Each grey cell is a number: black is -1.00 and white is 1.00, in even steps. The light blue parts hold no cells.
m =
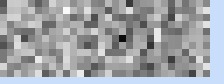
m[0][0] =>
-0.36
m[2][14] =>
0.27
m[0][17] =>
0.37
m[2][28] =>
0.17
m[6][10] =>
0.40
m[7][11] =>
0.53
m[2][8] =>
0.51
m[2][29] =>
-0.03
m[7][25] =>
0.28
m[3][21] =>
0.20
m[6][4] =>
0.32
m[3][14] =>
0.27
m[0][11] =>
0.31
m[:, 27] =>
[0.17, 0.01, 0.09, 0.25, 0.33, 0.40, 0.17, 0.48, -0.15, 0.25, -0.46]
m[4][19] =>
0.16
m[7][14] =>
0.76
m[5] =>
[-0.16, 0.15, 0.66, -0.40, 0.01, 0.20, 0.50, 0.23, 0.31, 0.22, 0.45, 0.02, -0.02, -0.13, 0.41, 0.36, -0.16, -0.92, -0.20, 0.34, 0.24, -0.34, 0.82, 0.17, 0.11, 0.10, 0.31, 0.40, 0.41, 0.27]
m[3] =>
[0.46, 0.01, 0.31, 0.37, 0.63, 0.56, -0.19, -0.18, 0.31, 0.22, 0.40, 0.38, -0.25, -0.22, 0.27, 0.27, 0.40, 0.25, -0.08, 0.05, -0.38, 0.20, 0.20, -0.23, 0.11, 0.28, 0.03, 0.25, 0.49, 0.77]
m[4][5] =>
0.29
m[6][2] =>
0.73
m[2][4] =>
0.25
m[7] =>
[-0.05, 0.15, 0.45, 0.54, 0.56, 0.02, 0.22, -0.04, 0.10, 0.63, 0.40, 0.53, 0.53, 0.22, 0.76, -0.11, -0.10, -0.10, 0.40, 0.46, -0.31, 0.20, 0.36, 0.06, 0.19, 0.28, -0.20, 0.48, 0.41, 0.37]
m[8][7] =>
0.37
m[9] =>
[0.67, 0.08, 0.02, 0.20, 0.32, 0.38, 0.15, 0.51, 0.21, 0.63, 0.34, 0.09, 0.09, -0.31, -0.08, 0.27, 0.28, 0.25, 0.28, 0.16, -0.24, -0.43, 0.05, 0.35, -0.13, 0.16, 0.14, 0.25, 0.37, 0.77]
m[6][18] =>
-0.08
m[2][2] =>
0.66
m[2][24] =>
-0.45
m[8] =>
[-0.05, 0.43, 0.38, -0.06, -0.14, 0.83, 0.43, 0.37, 0.00, 0.71, 0.34, 0.24, 0.09, 0.31, 0.06, 0.55, 0.40, 0.49, 0.75, 0.16, -0.03, 0.20, 0.20, 0.06, -0.52, 0.10, 0.19, -0.15, 0.72, 0.07]
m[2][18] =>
-0.08
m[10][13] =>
0.04

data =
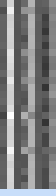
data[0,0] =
-0.18
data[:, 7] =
[0.10, -0.01, 0.06, 0.00, 0.03, 0.04, 0.01, 0.12, -0.03, -0.05, 0.06, -0.03, 0.10, 0.18, -0.01, -0.05, 0.00, 0.13, 0.04, 0.06, 0.11, -0.13, -0.01, 0.10, 0.12, 0.15, 0.02]
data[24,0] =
-0.22
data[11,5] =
-0.29
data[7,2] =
-0.35
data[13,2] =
-0.32
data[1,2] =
-0.34
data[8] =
[-0.31, 0.74, -0.34, -0.16, 0.33, -0.30, -0.51, -0.03]
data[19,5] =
-0.25
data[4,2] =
-0.34
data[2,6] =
-0.50
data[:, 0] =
[-0.18, -0.38, -0.22, -0.23, -0.23, -0.23, -0.21, -0.28, -0.31, -0.29, -0.20, -0.33, -0.26, -0.22, -0.19, -0.29, -0.46, -0.27, -0.23, -0.21, -0.24, -0.37, -0.25, -0.23, -0.22, -0.25, -0.22]
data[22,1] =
0.70
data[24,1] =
0.69
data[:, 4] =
[0.41, 0.20, 0.41, 0.43, 0.40, 0.43, 0.42, 0.30, 0.33, 0.37, 0.41, 0.26, 0.42, 0.42, 0.42, 0.35, 0.05, 0.40, 0.42, 0.41, 0.41, 0.14, 0.39, 0.42, 0.40, 0.42, 0.42]
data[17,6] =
-0.59
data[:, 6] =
[-0.23, -0.30, -0.50, -0.44, -0.57, -0.37, -0.54, -0.35, -0.51, -0.56, -0.51, -0.29, -0.59, -0.28, -0.38, -0.48, -0.23, -0.59, -0.24, -0.47, -0.45, -0.20, -0.33, -0.32, -0.42, -0.41, -0.41]
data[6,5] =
-0.25
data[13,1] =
0.62
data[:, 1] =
[0.65, 0.87, 0.61, 0.63, 0.66, 0.65, 0.63, 0.78, 0.74, 0.70, 0.62, 0.81, 0.64, 0.62, 0.62, 0.72, 0.99, 0.68, 0.63, 0.63, 0.67, 0.92, 0.70, 0.63, 0.69, 0.67, 0.65]
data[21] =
[-0.37, 0.92, -0.34, 0.28, 0.14, -0.31, -0.20, -0.13]
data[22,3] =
-0.33
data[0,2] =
-0.34
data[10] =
[-0.20, 0.62, -0.33, -0.13, 0.41, -0.26, -0.51, 0.06]
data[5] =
[-0.23, 0.65, -0.33, -0.38, 0.43, -0.26, -0.37, 0.04]
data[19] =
[-0.21, 0.63, -0.32, -0.23, 0.41, -0.25, -0.47, 0.06]

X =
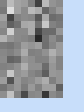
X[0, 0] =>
0.02
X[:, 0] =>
[0.02, -0.05, 0.26, 0.14, 0.05, 0.40, -0.04, 0.06, 0.08, 0.01, 0.08, 0.23, -0.10, 0.11]
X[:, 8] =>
[0.08, 0.19, -0.10, -0.05, 0.17, -0.07, 0.20, 0.21, 0.03, 0.03, 0.16, 0.16, -0.25, -0.02]
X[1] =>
[-0.05, 0.74, 0.27, 0.09, 0.46, 0.35, -0.20, 0.03, 0.19]
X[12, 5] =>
0.01
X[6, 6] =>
-0.13
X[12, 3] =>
-0.03
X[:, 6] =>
[0.45, -0.20, 0.33, 0.57, -0.17, -0.11, -0.13, 0.14, 0.02, -0.15, -0.26, 0.36, 0.25, -0.58]
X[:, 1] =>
[0.47, 0.74, -0.45, -0.24, 0.63, 0.17, -0.08, 0.00, -0.22, 0.04, 0.56, -0.35, 0.05, 0.51]
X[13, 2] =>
0.03
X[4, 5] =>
-0.44
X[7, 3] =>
0.34
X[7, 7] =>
0.38
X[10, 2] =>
0.15
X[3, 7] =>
0.02
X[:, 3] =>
[0.22, 0.09, 0.09, 0.32, 0.08, 0.05, 0.23, 0.34, 0.18, 0.37, 0.22, 0.04, -0.03, -0.42]
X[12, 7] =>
0.25
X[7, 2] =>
0.10
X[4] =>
[0.05, 0.63, 0.08, 0.08, 0.35, -0.44, -0.17, -0.16, 0.17]
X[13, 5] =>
0.09
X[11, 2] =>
0.19
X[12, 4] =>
0.20
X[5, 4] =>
-0.01
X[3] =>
[0.14, -0.24, -0.11, 0.32, 0.35, -0.11, 0.57, 0.02, -0.05]
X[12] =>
[-0.10, 0.05, 0.18, -0.03, 0.20, 0.01, 0.25, 0.25, -0.25]

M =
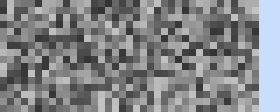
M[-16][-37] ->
-0.42
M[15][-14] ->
0.02
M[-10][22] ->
-0.14
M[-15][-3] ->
-0.19
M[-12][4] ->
0.03
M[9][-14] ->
0.33
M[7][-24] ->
0.04
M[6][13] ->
-0.20
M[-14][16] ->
-0.52
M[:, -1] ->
[0.36, 0.53, 0.19, -0.38, -0.58, -0.36, -0.33, 0.49, 0.08, 0.13, -0.06, 0.01, -0.38, 0.39, -0.02, 0.48]
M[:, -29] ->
[0.24, -0.12, -0.48, -0.57, 0.22, -0.40, 0.05, -0.07, 0.32, 0.19, 0.04, 0.43, 0.14, 0.08, -0.33, -0.12]
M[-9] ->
[0.44, 0.35, 0.29, -0.52, 0.27, -0.22, 0.21, -0.13, -0.07, 0.14, 0.20, -0.41, -0.41, 0.04, 0.09, -0.52, 0.25, -0.55, 0.27, -0.10, 0.37, -0.43, 0.04, -0.40, -0.29, 0.29, -0.50, -0.55, 0.48, -0.48, -0.59, -0.12, -0.57, -0.30, -0.27, -0.32, 0.49]
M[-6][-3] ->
-0.11
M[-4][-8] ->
0.49
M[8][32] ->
0.37
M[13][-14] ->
-0.16
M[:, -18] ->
[-0.52, -0.13, -0.44, 0.36, -0.09, -0.46, -0.29, -0.10, -0.19, 0.21, -0.40, 0.00, -0.09, -0.30, 0.17, 0.52]
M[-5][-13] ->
0.19
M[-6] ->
[0.40, -0.39, -0.42, -0.57, 0.50, -0.41, 0.48, -0.11, 0.04, -0.01, 0.13, 0.27, 0.29, -0.03, -0.35, 0.08, 0.24, -0.18, -0.20, -0.40, -0.41, -0.10, -0.44, -0.43, -0.31, 0.10, 0.25, 0.09, 0.46, 0.01, 0.08, 0.05, -0.16, -0.43, -0.11, 0.37, -0.06]
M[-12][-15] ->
-0.29
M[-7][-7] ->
-0.47
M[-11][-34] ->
0.16
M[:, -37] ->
[-0.42, -0.56, 0.17, -0.50, 0.06, 0.07, 0.29, 0.44, 0.07, 0.50, 0.40, -0.34, -0.47, -0.02, 0.13, -0.15]
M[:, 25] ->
[0.07, 0.23, 0.37, -0.56, 0.25, -0.11, 0.29, 0.29, -0.59, 0.40, 0.10, 0.10, -0.22, 0.29, 0.46, 0.01]
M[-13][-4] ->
-0.51
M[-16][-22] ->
-0.60
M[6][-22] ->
0.10
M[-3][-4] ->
0.16
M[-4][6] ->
-0.06
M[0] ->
[-0.42, 0.46, -0.01, -0.08, -0.08, -0.54, 0.34, 0.33, 0.24, -0.50, 0.23, 0.29, 0.39, -0.45, -0.36, -0.60, -0.19, -0.47, -0.11, -0.52, 0.39, 0.15, 0.50, -0.17, -0.38, 0.07, -0.35, 0.14, 0.40, 0.35, 0.21, -0.35, 0.30, -0.43, 0.31, 0.36, 0.36]
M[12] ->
[-0.47, -0.10, 0.21, -0.26, 0.16, -0.14, -0.06, -0.37, 0.14, 0.04, -0.41, -0.20, -0.44, -0.37, -0.29, -0.35, 0.41, -0.13, 0.38, -0.09, -0.42, 0.27, 0.47, 0.36, -0.04, -0.22, -0.15, 0.26, -0.56, 0.49, 0.24, 0.04, -0.07, 0.17, 0.51, -0.32, -0.38]
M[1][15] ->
0.10
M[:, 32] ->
[0.30, 0.40, -0.25, -0.22, 0.25, 0.31, -0.25, -0.57, 0.37, 0.37, -0.16, 0.48, -0.07, -0.30, -0.55, 0.20]

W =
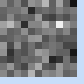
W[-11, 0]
0.09
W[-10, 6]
-0.14
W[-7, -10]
-0.24
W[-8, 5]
0.04
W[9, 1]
0.18
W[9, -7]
0.02
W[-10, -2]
-0.14
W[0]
[0.09, -0.23, 0.00, -0.36, 0.15, 0.04, 0.43, -0.25, 0.26, -0.28, -0.85]
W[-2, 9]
-0.10
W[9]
[-0.09, 0.18, -0.25, -0.45, 0.02, 0.34, -0.29, -0.37, 0.19, -0.10, -0.01]
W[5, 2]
-0.08
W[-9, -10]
0.07
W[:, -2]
[-0.28, -0.14, -0.37, 0.22, 0.04, -0.29, -0.45, -0.23, -0.10, -0.10, -0.22]
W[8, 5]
-0.13
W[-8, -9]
0.07
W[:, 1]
[-0.23, -0.10, 0.07, 0.46, -0.24, -0.22, -0.41, -0.61, -0.50, 0.18, -0.27]
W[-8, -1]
-0.03
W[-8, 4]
0.05
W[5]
[-0.27, -0.22, -0.08, -0.16, 0.17, 0.21, -0.35, -0.14, -0.35, -0.29, -0.29]
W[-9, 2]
-0.24
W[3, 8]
0.89
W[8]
[-0.35, -0.50, -0.29, -0.15, -0.21, -0.13, 0.19, -0.72, -0.58, -0.10, -0.54]
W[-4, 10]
-0.81
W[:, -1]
[-0.85, -0.06, -0.15, -0.03, -0.34, -0.29, -0.45, -0.81, -0.54, -0.01, -0.16]
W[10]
[0.07, -0.27, 0.07, -0.14, 0.41, -0.27, 0.08, 0.01, 0.18, -0.22, -0.16]
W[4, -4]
0.07

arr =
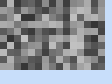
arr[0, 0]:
-0.41
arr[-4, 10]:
0.51
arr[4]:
[-0.29, -0.10, 0.25, -0.40, -0.54, -0.11, -0.37, -0.45, -0.06, -0.48, 0.01, 0.37, 0.25, 0.27, -0.46]
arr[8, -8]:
-0.22
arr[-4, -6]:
-0.43
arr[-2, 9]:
-0.05
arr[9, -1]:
-0.24
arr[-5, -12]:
0.51
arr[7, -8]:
-0.12
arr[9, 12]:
0.40
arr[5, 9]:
0.15
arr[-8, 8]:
-0.18
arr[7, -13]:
-0.27
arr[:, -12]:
[-0.30, 0.18, -0.58, 0.10, -0.40, 0.51, -0.07, 0.16, -0.06, -0.58]
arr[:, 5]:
[-0.45, -0.30, -0.13, 0.30, -0.11, -0.04, 0.17, -0.10, -0.37, -0.45]
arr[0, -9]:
0.09
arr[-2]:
[-0.29, 0.37, -0.13, -0.06, -0.32, -0.37, 0.20, -0.22, 0.36, -0.05, -0.36, 0.46, 0.23, 0.08, -0.37]
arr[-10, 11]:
0.12
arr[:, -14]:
[0.41, 0.12, 0.12, 0.30, -0.10, -0.59, 0.45, -0.23, 0.37, 0.28]
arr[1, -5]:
0.30
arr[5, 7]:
0.26
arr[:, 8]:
[0.05, 0.01, -0.18, 0.36, -0.06, 0.35, -0.02, -0.05, 0.36, -0.40]
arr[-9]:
[0.22, 0.12, -0.31, 0.18, -0.02, -0.30, -0.47, -0.14, 0.01, -0.30, 0.30, 0.46, 0.40, -0.21, 0.21]
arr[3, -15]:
0.35
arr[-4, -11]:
0.13
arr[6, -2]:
-0.35
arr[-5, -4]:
0.38
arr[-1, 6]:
0.24
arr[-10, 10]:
0.06
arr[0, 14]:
0.12
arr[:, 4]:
[-0.22, -0.02, -0.58, 0.27, -0.54, -0.29, 0.13, 0.38, -0.32, -0.25]
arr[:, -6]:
[-0.51, -0.30, -0.48, -0.27, -0.48, 0.15, -0.43, 0.37, -0.05, 0.39]
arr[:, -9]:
[0.09, -0.47, 0.42, 0.26, -0.37, -0.19, -0.39, -0.49, 0.20, 0.24]
